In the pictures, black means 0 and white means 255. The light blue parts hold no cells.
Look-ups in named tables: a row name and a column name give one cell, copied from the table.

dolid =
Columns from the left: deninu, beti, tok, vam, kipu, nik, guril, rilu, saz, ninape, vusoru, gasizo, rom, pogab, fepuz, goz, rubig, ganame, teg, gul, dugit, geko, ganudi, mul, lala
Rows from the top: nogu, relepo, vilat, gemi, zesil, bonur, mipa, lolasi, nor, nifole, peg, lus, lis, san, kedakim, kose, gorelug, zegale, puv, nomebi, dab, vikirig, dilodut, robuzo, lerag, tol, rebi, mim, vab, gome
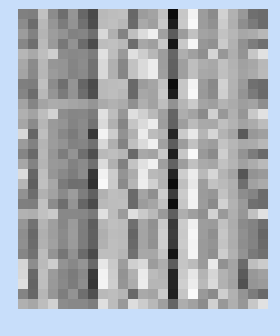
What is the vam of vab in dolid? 150
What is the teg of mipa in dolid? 168
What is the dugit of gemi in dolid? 202
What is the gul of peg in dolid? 208
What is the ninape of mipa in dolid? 176
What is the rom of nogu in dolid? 156
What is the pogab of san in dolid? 239
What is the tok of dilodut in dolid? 175
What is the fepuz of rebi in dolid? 179
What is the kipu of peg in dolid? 141

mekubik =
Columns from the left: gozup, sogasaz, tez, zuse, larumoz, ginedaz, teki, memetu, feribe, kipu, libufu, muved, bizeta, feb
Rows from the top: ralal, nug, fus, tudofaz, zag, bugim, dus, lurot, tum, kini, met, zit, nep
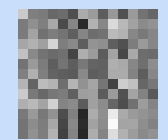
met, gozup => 121
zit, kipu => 250
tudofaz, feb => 134
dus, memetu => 94
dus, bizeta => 93
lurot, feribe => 118

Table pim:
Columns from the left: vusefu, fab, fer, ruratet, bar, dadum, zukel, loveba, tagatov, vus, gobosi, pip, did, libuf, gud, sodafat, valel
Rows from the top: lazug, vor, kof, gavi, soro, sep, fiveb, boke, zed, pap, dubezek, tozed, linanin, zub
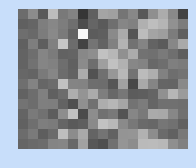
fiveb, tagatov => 112
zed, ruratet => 96
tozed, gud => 118
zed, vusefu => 98
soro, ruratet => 123
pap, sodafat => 112
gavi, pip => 114
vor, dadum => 111
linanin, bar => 190
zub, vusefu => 101
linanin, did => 177
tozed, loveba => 138
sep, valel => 123
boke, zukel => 131
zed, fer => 128
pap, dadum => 79
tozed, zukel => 95
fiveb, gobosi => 184
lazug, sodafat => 137
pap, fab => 109

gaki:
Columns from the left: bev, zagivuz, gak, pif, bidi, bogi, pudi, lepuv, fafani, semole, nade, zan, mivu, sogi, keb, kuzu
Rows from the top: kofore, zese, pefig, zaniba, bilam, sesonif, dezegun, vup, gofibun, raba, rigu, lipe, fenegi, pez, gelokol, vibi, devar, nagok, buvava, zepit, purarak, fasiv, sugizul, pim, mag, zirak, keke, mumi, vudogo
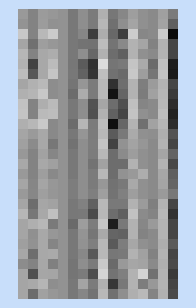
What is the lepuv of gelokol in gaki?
124
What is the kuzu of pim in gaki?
90
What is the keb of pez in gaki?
179
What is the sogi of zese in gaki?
138
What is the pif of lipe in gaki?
137
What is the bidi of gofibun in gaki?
146
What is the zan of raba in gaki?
191
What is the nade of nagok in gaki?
121
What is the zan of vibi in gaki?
178
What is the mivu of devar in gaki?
173
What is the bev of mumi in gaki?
165
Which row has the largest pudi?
lipe

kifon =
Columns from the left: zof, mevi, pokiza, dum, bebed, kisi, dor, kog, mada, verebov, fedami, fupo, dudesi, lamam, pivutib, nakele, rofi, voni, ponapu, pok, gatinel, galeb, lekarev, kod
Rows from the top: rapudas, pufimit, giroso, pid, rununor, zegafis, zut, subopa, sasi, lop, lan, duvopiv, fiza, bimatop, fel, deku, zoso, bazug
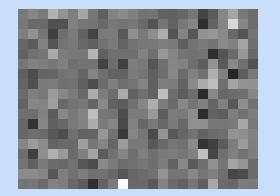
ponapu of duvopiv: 143
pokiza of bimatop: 140
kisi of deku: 115
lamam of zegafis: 86
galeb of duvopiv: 121
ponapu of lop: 129
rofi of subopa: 99
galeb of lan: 127
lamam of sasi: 98
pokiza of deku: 122
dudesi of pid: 120
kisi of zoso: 113

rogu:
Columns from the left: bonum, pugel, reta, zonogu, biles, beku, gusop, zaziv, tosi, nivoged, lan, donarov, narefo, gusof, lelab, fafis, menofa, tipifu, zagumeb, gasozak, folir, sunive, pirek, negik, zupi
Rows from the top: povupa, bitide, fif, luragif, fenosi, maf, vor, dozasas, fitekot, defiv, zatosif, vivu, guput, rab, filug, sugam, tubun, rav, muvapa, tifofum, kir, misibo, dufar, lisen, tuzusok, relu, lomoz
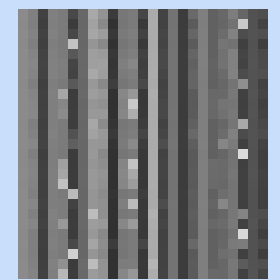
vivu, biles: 123
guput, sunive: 129
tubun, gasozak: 107
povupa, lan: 119
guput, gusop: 104
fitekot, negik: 84
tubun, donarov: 168
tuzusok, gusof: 170
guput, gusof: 171
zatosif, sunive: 120
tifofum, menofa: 60
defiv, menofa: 60
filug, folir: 102
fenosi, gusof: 171
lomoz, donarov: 151
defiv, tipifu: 90
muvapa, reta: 64
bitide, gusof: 172
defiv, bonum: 139

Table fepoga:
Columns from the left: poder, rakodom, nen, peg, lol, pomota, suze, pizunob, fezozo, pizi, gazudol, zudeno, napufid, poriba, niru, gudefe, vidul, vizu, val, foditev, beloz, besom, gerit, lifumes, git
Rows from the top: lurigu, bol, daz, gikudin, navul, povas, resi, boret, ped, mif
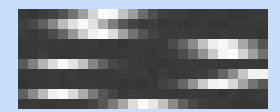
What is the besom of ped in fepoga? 59
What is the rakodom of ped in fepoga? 137
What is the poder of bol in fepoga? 64
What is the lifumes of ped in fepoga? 56
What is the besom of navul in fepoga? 250
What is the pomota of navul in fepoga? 56
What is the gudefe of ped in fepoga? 56
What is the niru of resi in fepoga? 61
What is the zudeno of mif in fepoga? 220
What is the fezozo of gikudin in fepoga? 55
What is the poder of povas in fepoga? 89
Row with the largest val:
boret

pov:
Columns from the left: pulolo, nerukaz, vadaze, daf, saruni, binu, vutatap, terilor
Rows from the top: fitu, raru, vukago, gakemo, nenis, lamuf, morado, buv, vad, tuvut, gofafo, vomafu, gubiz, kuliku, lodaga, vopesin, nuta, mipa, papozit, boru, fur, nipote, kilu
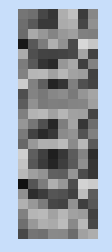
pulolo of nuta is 184
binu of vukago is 159
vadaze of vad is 120
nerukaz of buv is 129
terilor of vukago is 126
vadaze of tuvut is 122
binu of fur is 161
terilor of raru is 144
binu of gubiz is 147
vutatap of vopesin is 143
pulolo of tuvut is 93
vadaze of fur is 185

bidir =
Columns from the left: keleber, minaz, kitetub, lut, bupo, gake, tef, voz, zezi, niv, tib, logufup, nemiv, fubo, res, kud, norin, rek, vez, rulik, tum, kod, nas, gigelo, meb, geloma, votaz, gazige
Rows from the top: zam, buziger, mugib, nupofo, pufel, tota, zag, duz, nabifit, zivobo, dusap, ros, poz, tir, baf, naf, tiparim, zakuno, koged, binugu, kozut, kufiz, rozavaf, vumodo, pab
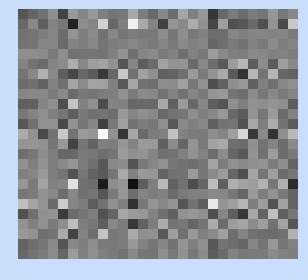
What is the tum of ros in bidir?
115
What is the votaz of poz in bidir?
143
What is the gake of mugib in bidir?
148
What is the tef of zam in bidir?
133
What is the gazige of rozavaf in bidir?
177
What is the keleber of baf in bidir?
110
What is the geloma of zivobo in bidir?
148
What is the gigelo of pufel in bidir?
137
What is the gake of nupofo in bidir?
133
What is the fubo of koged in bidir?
124
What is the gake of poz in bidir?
115
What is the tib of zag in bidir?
198

